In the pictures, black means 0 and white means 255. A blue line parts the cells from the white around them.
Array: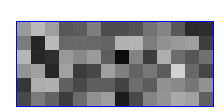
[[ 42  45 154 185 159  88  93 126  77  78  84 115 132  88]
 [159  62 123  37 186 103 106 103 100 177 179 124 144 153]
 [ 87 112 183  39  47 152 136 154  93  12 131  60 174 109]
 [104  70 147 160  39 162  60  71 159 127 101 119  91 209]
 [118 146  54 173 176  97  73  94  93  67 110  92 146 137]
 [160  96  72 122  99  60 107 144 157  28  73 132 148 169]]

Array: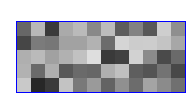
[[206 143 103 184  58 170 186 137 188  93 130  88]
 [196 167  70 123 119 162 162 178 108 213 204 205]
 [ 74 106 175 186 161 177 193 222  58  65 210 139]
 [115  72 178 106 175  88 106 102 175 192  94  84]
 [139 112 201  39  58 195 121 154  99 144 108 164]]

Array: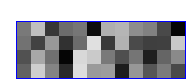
[[ 73   5 121 191  55 108 118  13 175 181 141 129]
 [ 64 201 114  66 152  49 108 224  58 178  74  63]
 [101 138  81 168 112   5 216 202 121  79 117  31]
 [123  73  98 206 132  41 221 154 157  29 151  86]]

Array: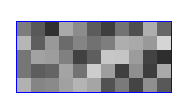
[[174 103 125  89  48 169 140  92  62 115  79]
 [153 213 182  94 153 107 132 113 126 174 169]
 [ 67  46 118 162 157 128  65  94 199 197 156]
 [ 61 169 118  93 100 164 115 205 158  63 143]
 [143  88 177 133 138 161 180 165  82 122  68]]

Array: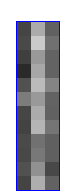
[[171  97  69]
 [202 112  73]
 [153  99  63]
 [167  99  42]
 [187 132  81]
 [153  99 124]
 [171  97  70]
 [181 117  67]
 [113  96  74]
 [120  96  72]
 [145  72  81]
 [174  98  68]]

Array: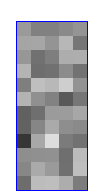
[[138 148 154 129 129]
 [183 118 165 166 148]
 [173 174 151 113 126]
 [140 114 180 110 113]
 [206 147 127 191 184]
 [ 89 118 179 144 130]
 [156 167  97 111 155]
 [142 138  98 134 170]
 [123 114  54 168 221]
 [111 187 142 144 145]
 [112 190 135 170 154]
 [173 124 109 188 190]]

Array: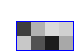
[[218 208  62 177]
 [ 28 168 200  82]]

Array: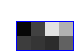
[[226 177   7  65]
 [ 44  97  61  53]]
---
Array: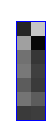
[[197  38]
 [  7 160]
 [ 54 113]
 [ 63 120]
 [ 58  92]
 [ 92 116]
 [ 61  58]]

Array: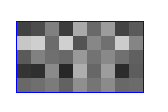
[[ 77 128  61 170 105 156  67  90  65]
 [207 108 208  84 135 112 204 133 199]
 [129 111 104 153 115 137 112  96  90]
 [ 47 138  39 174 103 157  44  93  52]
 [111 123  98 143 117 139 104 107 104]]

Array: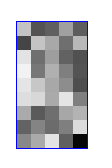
[[ 83  95 160  93 195]
 [196 168 111 184  69]
 [111 158  98  81 227]
 [119 176 127  84 242]
 [199 168 141  78 229]
 [216 170 229 128 222]
 [ 90 111 167 179 170]
 [132 108 127 219  99]
 [170 228  96   6 136]]

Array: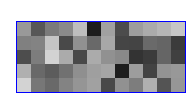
[[ 87 123 138 190  29 161  76 157 171 182 198 153]
 [131 197  73 145 105 168  69  68 106 101  59 128]
 [125 211 171  73 171 145 137  51  59 101  64  77]
 [105  92 113 143 159 165  29 157  67 147 152 176]
 [119 105 131 149 161  73 145 125 176  84 150 211]]

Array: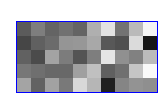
[[126 100 113 100 175 226 115 186 245  91]
 [ 96 107 149 151 168  88  80 219  22  70]
 [ 75 163 124  84 126 229 144 129 187  97]
 [111 104 104 160 192  96 112 197 249 119]
 [ 98 162 121 216 182  32 133 147 143 164]]

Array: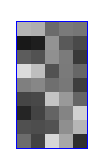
[[175 107 122 118 180]
 [ 30 147  89  73  24]
 [ 82 144 123  57  92]
 [190  82 122 102 219]
 [135 111 120  61 127]
 [ 72 196 153 101  69]
 [ 67 100 132 209  37]
 [ 77  82 143 182  80]
 [ 66 215 167  47 108]]
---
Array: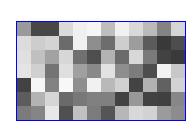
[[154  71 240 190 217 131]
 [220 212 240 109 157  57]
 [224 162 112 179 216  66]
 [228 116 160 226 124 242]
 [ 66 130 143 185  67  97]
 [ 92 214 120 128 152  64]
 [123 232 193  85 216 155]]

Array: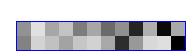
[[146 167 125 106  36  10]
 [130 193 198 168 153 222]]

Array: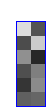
[[221]
 [ 76]
 [144]
 [ 79]
 [ 53]
 [ 96]]

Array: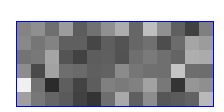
[[132 111  92 144 102 144  64]
 [136 131  95  94 103  77 165]
 [115 165  66  95 111 111 174]
 [141 162 106  98 118 111 110]
 [240  43  67 128 129 120 150]
 [160 101  65 110  95  86  98]]

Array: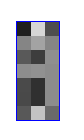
[[ 31  78]
 [133 133]
 [ 89 143]
 [141 140]
 [ 74 140]
 [ 73 140]
 [ 88 106]]

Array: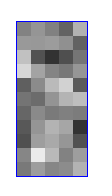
[[130 129 178]
 [153 156  98]
 [193  50 117]
 [215 132 150]
 [ 95 186  90]
 [116 148 190]
 [102 122 124]
 [ 88 179  51]
 [ 80 169  81]
 [134 185 158]
 [121 134 179]]

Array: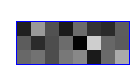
[[ 32  81 107  42]
 [ 92  77   4 103]
 [104  77 136 106]]
